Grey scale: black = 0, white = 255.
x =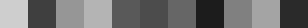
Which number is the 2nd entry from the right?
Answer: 164
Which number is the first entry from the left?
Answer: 206
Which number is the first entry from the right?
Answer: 42

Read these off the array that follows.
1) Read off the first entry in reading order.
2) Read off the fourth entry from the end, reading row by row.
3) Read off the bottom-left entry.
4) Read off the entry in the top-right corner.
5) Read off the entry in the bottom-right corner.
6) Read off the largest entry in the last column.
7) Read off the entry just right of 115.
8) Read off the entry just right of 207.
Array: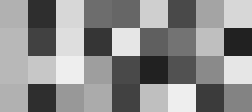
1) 177
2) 191
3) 177
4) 215
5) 131
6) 230
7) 191
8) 73

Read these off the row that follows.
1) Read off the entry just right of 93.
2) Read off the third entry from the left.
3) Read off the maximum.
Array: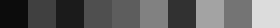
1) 129
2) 27
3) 220

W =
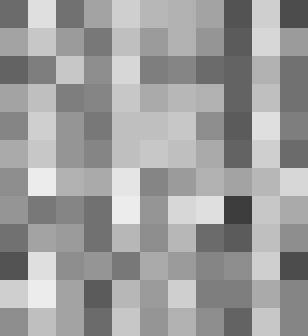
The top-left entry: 107
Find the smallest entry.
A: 60
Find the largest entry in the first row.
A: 223
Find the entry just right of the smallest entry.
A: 199
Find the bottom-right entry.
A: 133
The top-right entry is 76
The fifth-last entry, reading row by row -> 177
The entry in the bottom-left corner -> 141
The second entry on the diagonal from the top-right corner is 215
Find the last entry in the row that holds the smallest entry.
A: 170
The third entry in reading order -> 113
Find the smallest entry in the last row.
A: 99
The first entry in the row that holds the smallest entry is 149
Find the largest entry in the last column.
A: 215
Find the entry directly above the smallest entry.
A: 163
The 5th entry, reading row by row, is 207
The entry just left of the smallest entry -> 223
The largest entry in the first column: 207
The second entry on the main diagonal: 199
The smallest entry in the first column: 83

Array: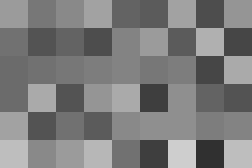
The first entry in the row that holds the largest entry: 190
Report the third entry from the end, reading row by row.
206
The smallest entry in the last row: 48
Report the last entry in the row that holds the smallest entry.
190
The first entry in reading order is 155
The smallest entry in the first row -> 77
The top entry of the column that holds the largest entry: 162
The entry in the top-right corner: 149

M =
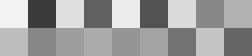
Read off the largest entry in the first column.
242
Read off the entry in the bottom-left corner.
189
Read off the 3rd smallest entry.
96
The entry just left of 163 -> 149
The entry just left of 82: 235

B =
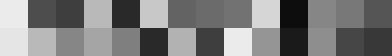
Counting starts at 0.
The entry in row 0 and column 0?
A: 235
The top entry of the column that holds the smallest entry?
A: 13
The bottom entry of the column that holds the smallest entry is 26
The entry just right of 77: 62
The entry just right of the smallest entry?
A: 134
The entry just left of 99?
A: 200
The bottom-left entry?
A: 229
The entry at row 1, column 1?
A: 185

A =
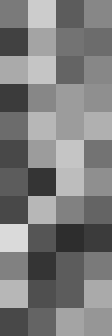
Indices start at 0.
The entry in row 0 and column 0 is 122
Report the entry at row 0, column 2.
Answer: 92
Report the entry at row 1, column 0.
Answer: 65
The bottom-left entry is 72
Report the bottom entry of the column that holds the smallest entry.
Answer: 164
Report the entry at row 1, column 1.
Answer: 164
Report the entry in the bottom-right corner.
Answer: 150
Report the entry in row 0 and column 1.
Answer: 204
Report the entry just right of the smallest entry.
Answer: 59
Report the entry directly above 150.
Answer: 170
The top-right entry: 135
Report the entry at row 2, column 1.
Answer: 197

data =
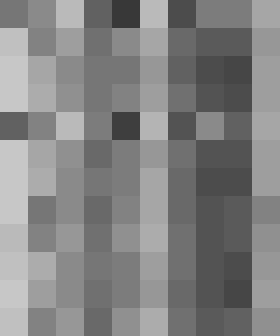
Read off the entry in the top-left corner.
118
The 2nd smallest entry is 62
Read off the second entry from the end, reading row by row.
97
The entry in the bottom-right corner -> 144
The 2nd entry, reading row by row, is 138
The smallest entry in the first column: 97
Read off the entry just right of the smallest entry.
186
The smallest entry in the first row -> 56
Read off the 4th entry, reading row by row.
97
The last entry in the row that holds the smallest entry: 166
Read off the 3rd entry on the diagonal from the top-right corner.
76
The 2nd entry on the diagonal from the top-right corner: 90
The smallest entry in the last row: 90
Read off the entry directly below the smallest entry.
138
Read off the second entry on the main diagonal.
130
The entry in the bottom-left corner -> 192

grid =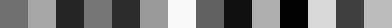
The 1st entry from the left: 111
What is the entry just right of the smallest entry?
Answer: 216
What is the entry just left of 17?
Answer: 97
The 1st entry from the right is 188

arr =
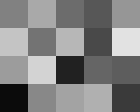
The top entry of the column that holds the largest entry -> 150
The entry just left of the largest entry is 73
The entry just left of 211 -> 156
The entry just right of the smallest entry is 136
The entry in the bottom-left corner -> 11
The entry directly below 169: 115
